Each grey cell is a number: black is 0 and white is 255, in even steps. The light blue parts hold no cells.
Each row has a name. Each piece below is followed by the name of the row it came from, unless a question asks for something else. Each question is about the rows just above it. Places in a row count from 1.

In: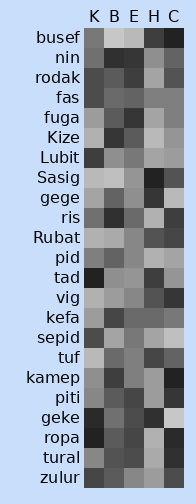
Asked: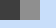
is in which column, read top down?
H
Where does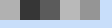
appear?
Kize
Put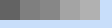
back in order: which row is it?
pid
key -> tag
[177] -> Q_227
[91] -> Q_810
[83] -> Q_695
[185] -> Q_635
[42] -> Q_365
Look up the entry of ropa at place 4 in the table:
Q_227

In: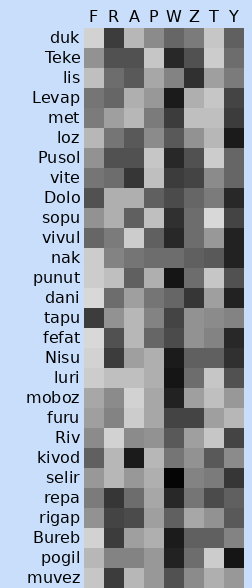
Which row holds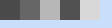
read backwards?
fefat
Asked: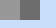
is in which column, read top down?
A
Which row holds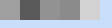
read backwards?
Riv
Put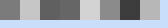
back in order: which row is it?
duk
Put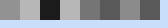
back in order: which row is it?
loz

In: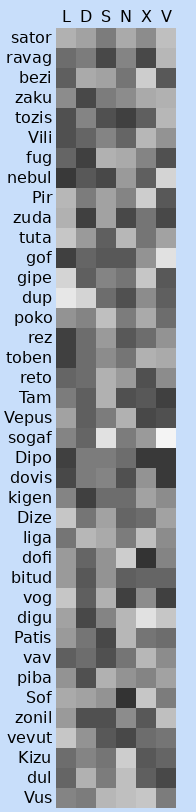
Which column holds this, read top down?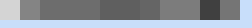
D
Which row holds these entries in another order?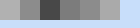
zaku
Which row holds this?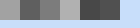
Vepus

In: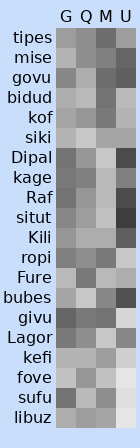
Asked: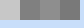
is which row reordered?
ropi
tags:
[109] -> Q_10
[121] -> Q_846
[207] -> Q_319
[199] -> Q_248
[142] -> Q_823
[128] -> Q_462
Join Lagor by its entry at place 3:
Q_248
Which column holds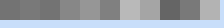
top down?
G
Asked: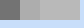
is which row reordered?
bidud
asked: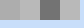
bidud
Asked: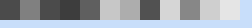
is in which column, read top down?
U
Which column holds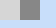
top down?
U

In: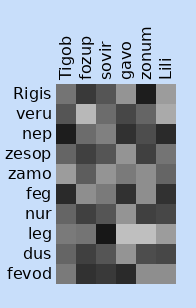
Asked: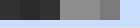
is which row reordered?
feg
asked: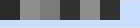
feg
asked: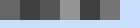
zesop

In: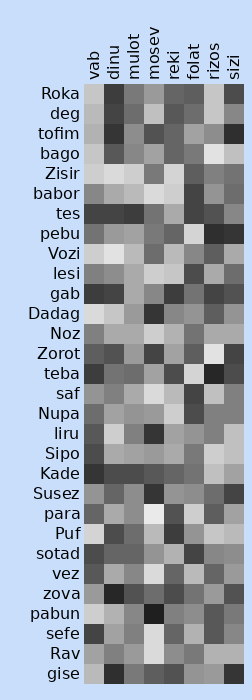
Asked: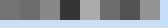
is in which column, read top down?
sizi
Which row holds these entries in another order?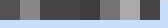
tes

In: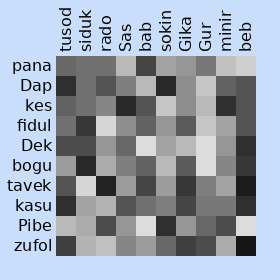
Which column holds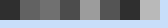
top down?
tusod
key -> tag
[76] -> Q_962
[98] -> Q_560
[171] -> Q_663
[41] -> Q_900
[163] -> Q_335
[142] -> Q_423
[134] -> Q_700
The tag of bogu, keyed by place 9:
Q_700
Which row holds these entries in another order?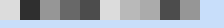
Pibe
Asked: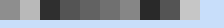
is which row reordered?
kes
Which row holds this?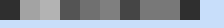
kasu
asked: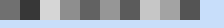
fidul
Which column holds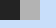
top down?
rado

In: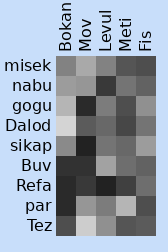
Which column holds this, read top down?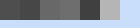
Meti
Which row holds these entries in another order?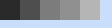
gogu
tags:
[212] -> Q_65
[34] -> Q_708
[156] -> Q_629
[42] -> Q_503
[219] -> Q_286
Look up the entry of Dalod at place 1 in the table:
Q_65
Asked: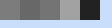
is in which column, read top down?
Levul

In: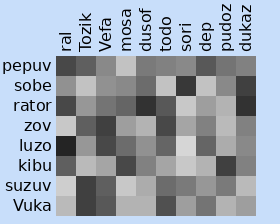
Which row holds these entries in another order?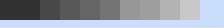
rator
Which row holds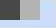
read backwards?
zov
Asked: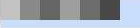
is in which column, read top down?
mosa
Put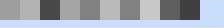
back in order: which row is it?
zov
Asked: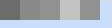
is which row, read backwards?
sobe

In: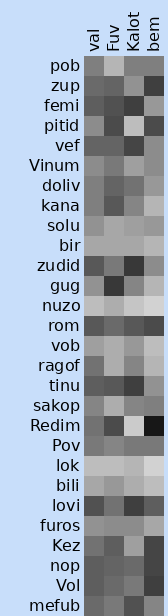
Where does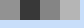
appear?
gug
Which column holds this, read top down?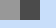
bem
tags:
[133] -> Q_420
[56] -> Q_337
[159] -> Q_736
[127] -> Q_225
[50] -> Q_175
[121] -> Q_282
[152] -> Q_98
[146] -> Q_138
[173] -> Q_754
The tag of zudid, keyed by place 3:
Q_337
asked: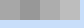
bili
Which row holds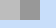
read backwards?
vob
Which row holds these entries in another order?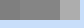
sakop

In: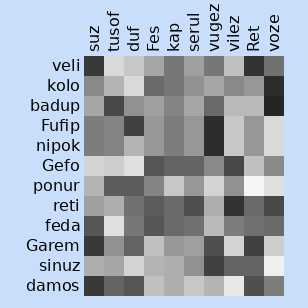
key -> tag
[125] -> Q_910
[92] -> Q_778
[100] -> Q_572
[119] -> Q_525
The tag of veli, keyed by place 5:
Q_525
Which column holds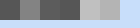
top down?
Fes
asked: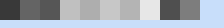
damos
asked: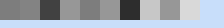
Fufip
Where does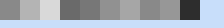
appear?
kolo
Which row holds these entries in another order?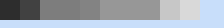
Fufip
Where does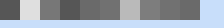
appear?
feda

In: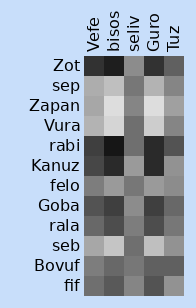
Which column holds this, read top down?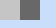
bisos
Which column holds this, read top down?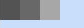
Vefe

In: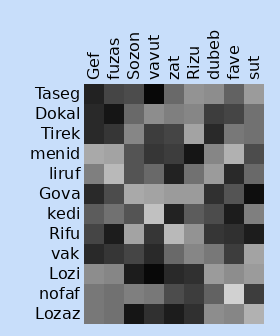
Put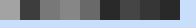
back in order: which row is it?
vak
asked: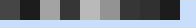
Rifu
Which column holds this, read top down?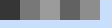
dubeb
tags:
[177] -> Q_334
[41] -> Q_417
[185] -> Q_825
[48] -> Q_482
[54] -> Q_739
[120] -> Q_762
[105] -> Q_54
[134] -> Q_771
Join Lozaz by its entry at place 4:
Q_482

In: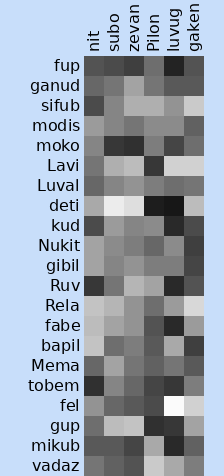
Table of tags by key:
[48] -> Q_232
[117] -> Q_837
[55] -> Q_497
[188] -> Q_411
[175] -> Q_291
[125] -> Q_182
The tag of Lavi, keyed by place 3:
Q_411
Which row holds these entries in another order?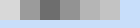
Rela
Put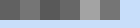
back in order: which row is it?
Mema
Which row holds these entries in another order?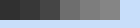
moko

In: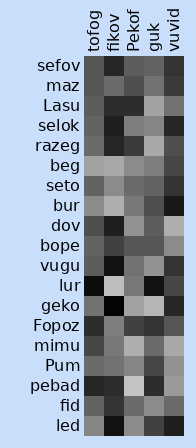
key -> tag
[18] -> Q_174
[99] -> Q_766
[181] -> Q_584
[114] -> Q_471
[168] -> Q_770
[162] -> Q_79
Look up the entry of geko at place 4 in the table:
Q_584
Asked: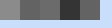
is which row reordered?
seto
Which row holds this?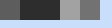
Lasu
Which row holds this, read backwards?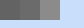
seto
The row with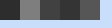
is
Fopoz
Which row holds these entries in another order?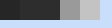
pebad
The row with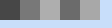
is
mimu

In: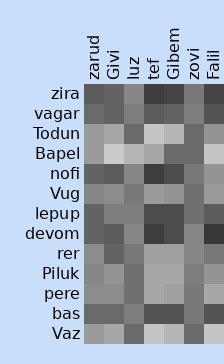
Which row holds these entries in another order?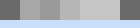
Vaz
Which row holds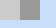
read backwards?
Bapel

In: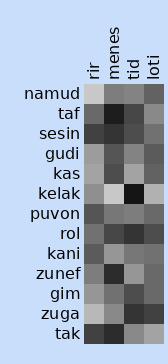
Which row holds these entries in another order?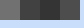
sesin
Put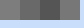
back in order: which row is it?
puvon

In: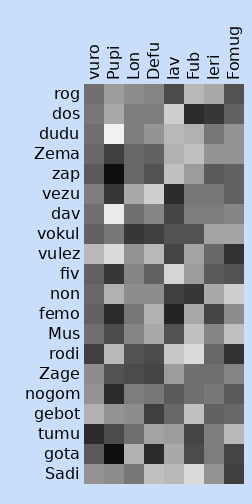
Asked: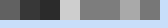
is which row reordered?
dos
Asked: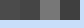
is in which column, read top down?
Defu
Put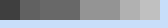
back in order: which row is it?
Zema

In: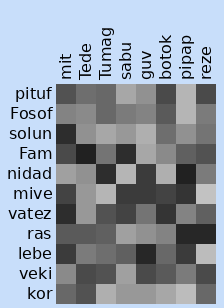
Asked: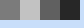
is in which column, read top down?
reze
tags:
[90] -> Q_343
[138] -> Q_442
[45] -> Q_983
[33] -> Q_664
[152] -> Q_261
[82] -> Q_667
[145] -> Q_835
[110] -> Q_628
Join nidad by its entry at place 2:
Q_835

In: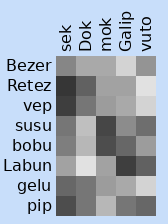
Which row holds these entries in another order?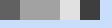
Labun
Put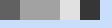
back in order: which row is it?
Retez
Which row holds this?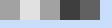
Labun
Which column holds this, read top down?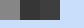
sek
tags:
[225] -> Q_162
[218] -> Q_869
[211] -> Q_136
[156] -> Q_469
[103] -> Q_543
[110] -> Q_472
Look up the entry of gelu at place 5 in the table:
Q_136
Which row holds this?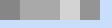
Bezer

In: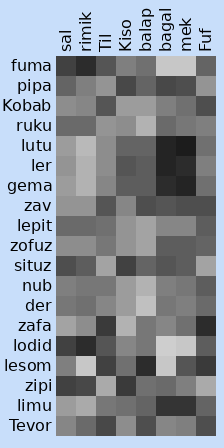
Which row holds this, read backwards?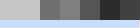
fuma
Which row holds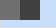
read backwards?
lesom
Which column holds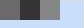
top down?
bagal

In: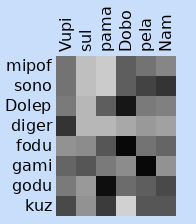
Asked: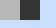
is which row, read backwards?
diger
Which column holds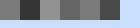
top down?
Vupi
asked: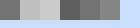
mipof
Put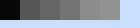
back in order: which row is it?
fodu

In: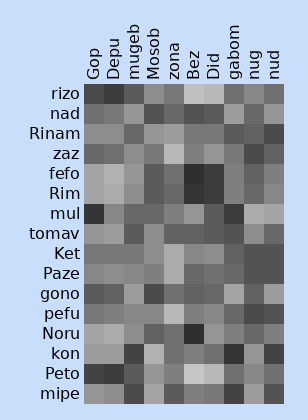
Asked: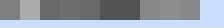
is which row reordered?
Paze
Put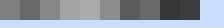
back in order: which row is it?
Rim
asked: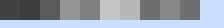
Peto
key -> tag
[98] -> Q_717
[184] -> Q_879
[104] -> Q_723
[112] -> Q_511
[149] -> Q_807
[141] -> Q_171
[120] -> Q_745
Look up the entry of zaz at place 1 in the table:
Q_723

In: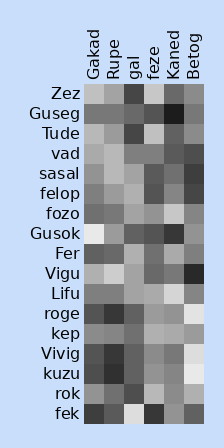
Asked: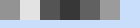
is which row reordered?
roge
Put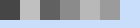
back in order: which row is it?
Tude
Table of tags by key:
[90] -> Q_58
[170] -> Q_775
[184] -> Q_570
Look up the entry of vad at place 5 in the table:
Q_58
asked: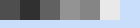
kuzu
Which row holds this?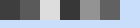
fek

